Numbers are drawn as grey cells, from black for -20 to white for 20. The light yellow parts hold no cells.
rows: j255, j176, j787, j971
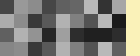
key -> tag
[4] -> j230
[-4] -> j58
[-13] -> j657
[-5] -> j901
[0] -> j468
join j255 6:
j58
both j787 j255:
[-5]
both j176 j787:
[8]
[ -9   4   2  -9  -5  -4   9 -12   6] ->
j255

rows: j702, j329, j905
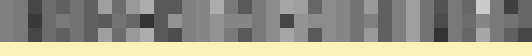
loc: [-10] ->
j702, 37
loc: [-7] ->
j702, 32

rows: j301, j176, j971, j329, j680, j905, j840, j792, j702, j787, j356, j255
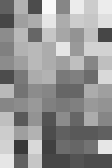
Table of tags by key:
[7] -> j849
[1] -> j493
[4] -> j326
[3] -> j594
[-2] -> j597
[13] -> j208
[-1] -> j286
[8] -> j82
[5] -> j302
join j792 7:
j326
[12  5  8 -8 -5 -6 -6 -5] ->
j787
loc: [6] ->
j971, 5
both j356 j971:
[-4]
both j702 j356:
[-4]
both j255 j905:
[-8]

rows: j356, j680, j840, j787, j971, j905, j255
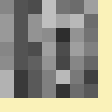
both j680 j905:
[9]
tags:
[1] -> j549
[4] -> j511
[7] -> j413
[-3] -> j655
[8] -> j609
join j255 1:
j609
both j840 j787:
[-7]
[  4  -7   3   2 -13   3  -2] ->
j840

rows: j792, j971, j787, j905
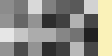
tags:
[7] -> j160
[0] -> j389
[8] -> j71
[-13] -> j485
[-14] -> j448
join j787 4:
j160
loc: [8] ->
j971, 6

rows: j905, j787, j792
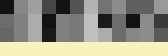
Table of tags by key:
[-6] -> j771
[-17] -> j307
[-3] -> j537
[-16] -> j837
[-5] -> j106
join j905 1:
j307
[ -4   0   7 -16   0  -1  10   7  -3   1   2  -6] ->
j792
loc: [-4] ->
j792, 1
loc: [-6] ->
j792, 12
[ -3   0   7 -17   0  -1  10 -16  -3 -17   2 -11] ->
j787
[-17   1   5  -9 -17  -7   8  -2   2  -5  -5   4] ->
j905

